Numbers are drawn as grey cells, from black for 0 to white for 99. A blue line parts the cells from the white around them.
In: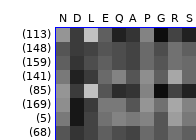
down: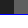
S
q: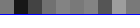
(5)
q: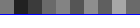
(141)
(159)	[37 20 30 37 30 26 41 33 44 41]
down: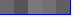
E
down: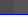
G

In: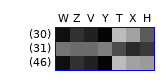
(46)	[ 6 19 13  2 73 63 60]
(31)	[45 42 42 49 29 16 22]
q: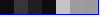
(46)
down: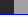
X

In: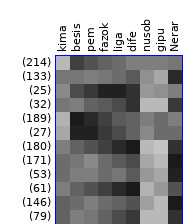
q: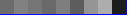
(53)
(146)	[38 42 49 42 38 32 62 72 10]

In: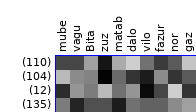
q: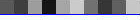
(110)
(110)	[27 27 62  8 66 80 44 23 35 76]
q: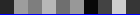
(12)

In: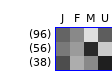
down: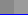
F
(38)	[30 67 53 12]
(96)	[39 53 86 36]
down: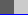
U
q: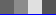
(96)
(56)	[47 60 16 79]

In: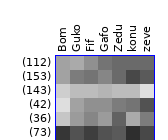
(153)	[63 48 45 52 41 28 35]
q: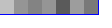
(36)
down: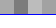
Guko
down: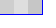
Bom
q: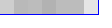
(143)
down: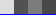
zeve

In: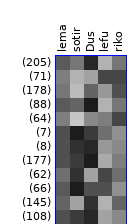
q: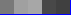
(71)
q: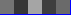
(62)
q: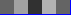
(145)
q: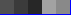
(108)
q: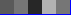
(205)
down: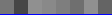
riko
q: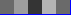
(145)

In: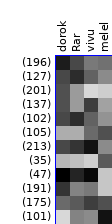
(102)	[28 17 38 57]
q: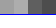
(105)
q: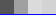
(201)
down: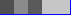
melel
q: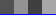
(137)

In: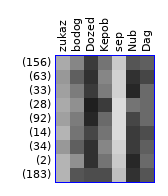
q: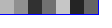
(2)
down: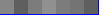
bodog
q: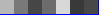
(14)
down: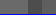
Dag

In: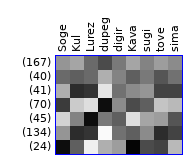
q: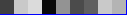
(70)
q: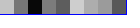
(45)
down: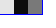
dupeg

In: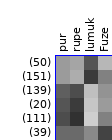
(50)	[60 64 33 71]
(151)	[60 67 23 50]

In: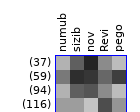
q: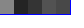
(59)
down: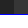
nov

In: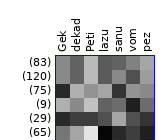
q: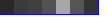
(29)
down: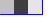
Peti
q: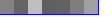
(83)

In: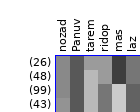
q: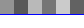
(43)
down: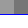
ridop
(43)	[57 34 72 46 79 38]
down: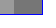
ridop

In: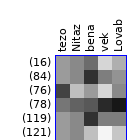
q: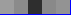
(84)
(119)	[60 53 19 49 49]
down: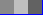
Nitaz
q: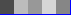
(76)
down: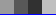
bena

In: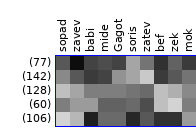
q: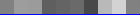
(60)
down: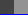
Gagot
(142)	[53 34 23 26 57 64 78 23 34 45]

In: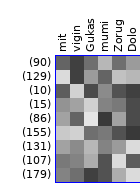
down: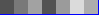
Zorug
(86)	[63 39 89 22 63 29]
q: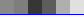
(179)
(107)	[47 51 67 32 85 36]
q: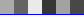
(86)
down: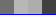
Gukas

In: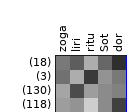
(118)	[61 57 80 54 25]
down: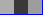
ritu
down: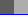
liri
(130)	[64 29 61 54 50]
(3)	[44 67 22 57 47]

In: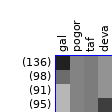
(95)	[71 51 48 24]
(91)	[71 51 48 57]
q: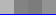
(91)
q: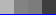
(95)
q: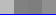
(91)

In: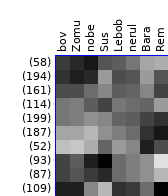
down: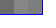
nerul
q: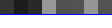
(194)
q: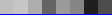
(52)
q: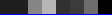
(109)

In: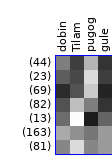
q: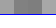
(163)
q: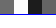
(13)
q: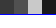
(69)
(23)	[36 28 85 24]

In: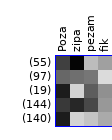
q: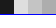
(140)
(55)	[25  2 73 62]
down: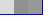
fik

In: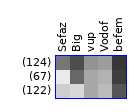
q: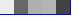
(67)
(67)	[91 40 65 69 24]

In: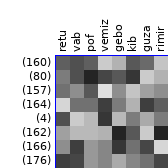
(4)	[31 79 72 21 72 48 66 48]
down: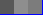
gebo
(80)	[48 31 14 27 34 21 79 69]
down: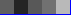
pof
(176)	[24 27 59 52 66 52 44 27]

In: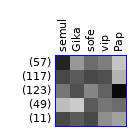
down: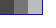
semul
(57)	[14 59 42 49 76]

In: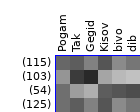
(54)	[43 61 68 36 33 30]
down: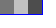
dib
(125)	[43 36 50 33 54 46]
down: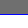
Pogam

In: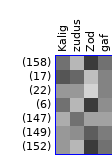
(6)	[44 71 23 55]
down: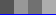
Kalig

